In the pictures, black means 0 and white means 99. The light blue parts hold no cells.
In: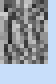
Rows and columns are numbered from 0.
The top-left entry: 62
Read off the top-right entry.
40
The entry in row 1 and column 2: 29
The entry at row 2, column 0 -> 62
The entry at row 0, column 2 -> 35
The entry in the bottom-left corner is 73
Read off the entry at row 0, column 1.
35
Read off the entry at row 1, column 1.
23
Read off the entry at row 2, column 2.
57
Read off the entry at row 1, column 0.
62
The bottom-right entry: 68

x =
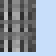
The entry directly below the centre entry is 59
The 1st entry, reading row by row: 33
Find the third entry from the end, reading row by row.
54
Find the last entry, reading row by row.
28
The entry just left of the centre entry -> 54
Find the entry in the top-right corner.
33
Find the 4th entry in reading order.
54
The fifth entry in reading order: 54
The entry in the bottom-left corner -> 18
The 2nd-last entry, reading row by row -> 23
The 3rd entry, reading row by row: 23
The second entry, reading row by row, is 59
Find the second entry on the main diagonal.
59
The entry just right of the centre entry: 28
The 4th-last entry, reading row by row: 23
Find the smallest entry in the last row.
12
